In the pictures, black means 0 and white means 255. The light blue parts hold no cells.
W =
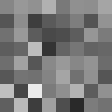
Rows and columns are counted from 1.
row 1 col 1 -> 134
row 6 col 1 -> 87
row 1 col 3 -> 145
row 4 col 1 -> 93
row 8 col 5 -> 78
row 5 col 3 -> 86
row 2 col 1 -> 85
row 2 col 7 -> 84
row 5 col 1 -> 110
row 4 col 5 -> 100
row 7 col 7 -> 92
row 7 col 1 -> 191
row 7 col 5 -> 143
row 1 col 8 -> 165
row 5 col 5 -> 153
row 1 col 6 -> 144
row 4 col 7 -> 99
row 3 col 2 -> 153
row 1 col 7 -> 142
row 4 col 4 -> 52

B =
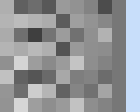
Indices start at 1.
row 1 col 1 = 175
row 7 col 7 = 113
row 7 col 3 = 205
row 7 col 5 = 98
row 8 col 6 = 194
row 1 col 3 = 109
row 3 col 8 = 178
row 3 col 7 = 144
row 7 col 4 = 181
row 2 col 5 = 92
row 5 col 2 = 212
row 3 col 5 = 156
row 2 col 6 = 159
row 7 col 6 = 133
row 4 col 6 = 153
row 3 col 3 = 63
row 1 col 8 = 76
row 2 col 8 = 135
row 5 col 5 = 155
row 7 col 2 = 110
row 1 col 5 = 154
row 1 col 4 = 88
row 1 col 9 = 119

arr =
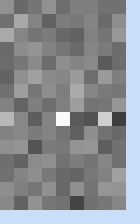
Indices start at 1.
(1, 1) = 145
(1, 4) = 145
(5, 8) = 91
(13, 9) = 160
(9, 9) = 62
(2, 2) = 168
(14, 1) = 142
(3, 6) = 98
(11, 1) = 144
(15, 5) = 114
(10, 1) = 129
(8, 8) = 118
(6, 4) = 138
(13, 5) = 105
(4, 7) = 133
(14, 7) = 116
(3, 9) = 151
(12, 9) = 112
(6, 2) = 143
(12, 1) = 111
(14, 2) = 128
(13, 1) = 113
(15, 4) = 118
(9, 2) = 135
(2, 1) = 112
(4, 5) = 118
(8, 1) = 130
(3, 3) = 116
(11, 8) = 95
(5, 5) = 142
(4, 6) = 106
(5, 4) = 108
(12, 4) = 143
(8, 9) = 149
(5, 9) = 109
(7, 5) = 126

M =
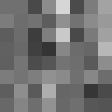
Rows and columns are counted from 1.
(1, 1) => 112
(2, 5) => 144
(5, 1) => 96
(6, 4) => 145
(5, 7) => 90
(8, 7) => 87
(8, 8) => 84
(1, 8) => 163
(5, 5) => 115
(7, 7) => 54
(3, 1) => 93
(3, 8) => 161
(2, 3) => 114
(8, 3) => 110
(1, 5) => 214
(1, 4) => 140
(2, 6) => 114
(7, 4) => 173
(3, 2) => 108

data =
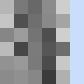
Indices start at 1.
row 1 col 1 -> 182
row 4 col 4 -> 86
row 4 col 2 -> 70
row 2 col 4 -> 137
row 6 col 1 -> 139
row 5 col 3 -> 122
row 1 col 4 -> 140
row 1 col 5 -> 206
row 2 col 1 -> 197

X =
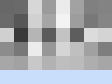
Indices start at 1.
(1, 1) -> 104
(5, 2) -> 162
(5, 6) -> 187
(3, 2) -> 57
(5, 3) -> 200
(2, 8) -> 133
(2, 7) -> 120
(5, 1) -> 167
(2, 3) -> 209
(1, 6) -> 162
